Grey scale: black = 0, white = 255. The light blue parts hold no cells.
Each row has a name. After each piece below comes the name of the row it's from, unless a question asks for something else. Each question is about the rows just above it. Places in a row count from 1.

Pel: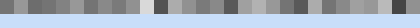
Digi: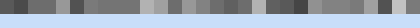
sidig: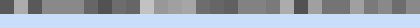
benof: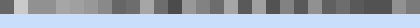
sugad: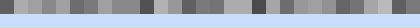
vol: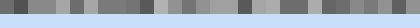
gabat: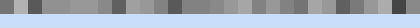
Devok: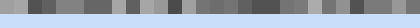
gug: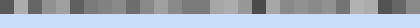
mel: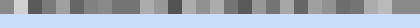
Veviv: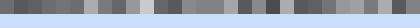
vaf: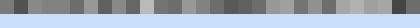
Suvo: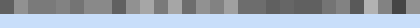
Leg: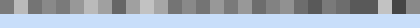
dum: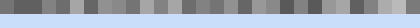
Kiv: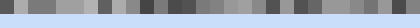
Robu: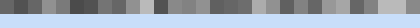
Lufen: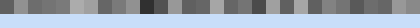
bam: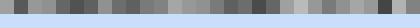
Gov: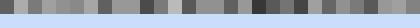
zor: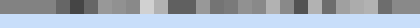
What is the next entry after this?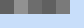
[130]
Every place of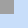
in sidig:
13 23 26

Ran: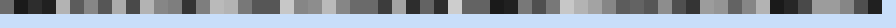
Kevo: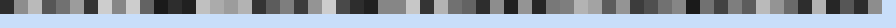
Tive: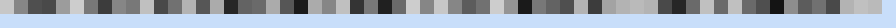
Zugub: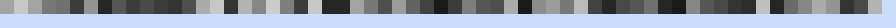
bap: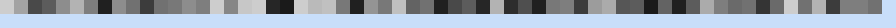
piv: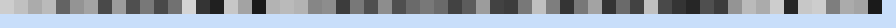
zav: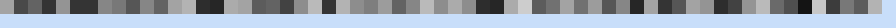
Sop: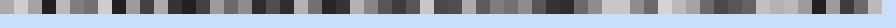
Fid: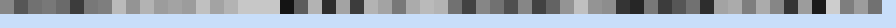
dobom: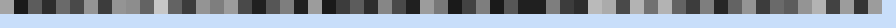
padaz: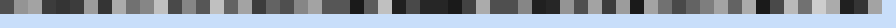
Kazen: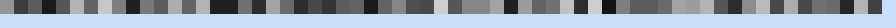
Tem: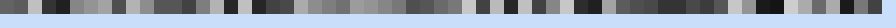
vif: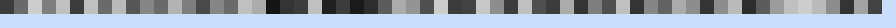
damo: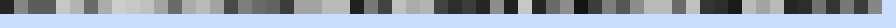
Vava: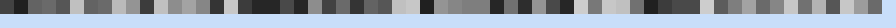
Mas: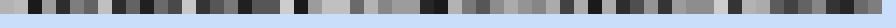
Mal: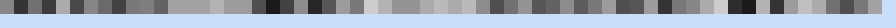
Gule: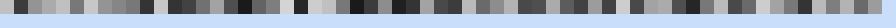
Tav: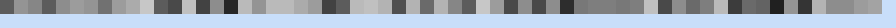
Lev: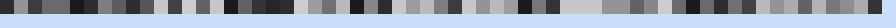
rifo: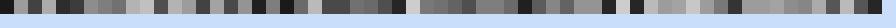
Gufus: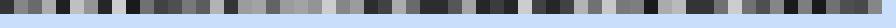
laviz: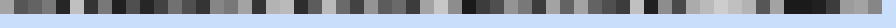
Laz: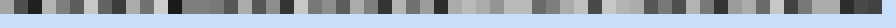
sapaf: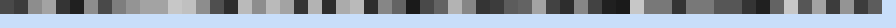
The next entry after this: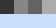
[141]
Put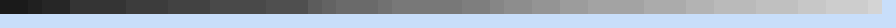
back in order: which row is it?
Gule
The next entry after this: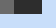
[86]
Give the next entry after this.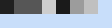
[192]
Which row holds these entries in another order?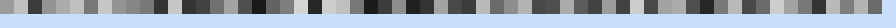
Gule
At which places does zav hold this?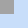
1 13 18 41 47 50
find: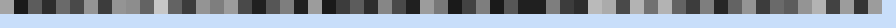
dobom

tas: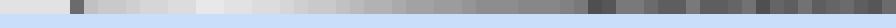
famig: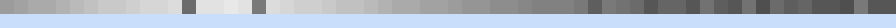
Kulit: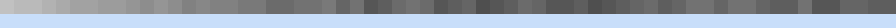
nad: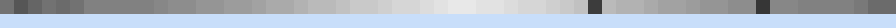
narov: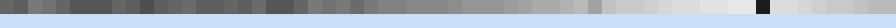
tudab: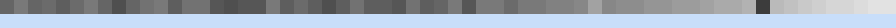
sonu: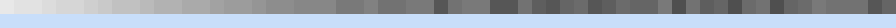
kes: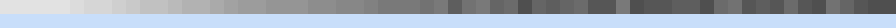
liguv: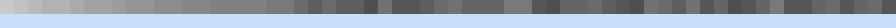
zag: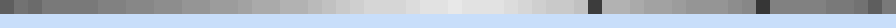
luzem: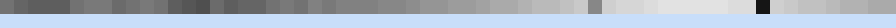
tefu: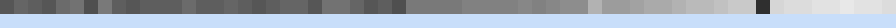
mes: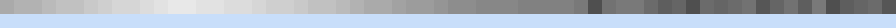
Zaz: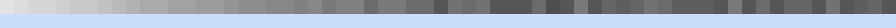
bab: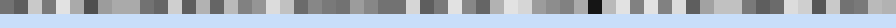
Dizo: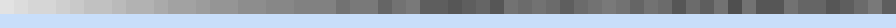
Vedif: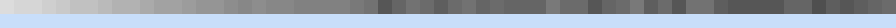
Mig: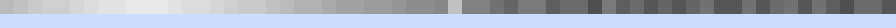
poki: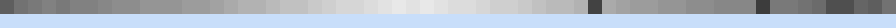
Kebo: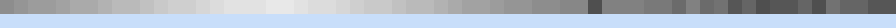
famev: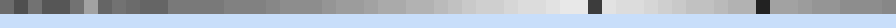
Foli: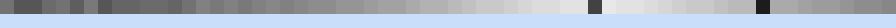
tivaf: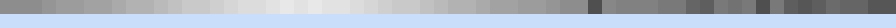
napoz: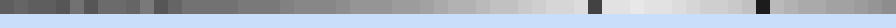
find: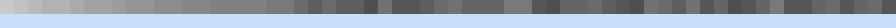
liguv
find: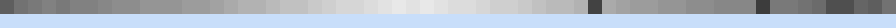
poki
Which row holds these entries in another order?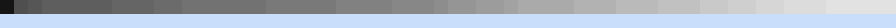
luzem
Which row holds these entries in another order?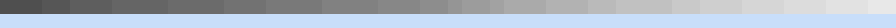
mes
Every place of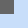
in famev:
8 11 12
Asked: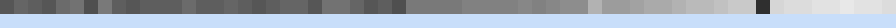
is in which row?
tefu
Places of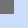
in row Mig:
36 51 54 57 59

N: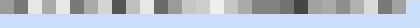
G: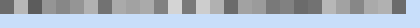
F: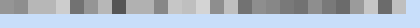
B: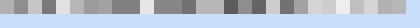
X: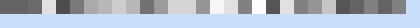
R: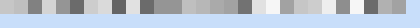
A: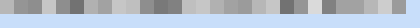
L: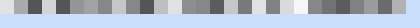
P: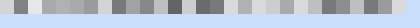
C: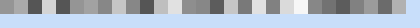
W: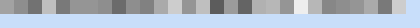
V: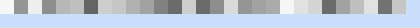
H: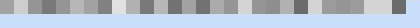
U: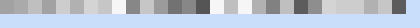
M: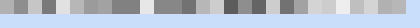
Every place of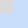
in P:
17 19 22 29
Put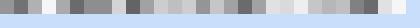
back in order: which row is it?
V
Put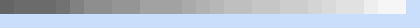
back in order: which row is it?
V
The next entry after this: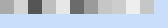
[170]
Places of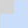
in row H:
18 23 27 28
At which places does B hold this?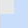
11

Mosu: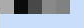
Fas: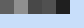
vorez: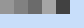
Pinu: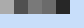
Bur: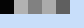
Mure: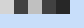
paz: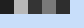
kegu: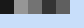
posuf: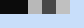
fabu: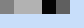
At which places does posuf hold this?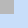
3
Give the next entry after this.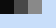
[129]
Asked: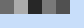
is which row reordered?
Pinu
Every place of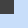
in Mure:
2 4
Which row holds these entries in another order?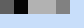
fabu
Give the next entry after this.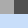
[121]
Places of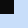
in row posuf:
1 2

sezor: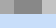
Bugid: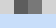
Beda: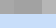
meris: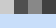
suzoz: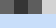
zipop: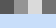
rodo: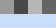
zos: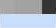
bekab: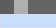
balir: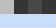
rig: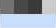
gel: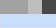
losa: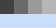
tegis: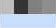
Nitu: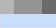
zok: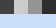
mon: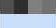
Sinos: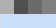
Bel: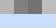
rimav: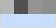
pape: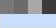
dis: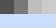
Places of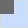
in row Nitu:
4
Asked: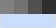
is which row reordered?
mon
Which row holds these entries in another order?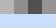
rimav
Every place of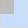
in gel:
3
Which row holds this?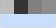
tegis
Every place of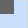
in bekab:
3 4

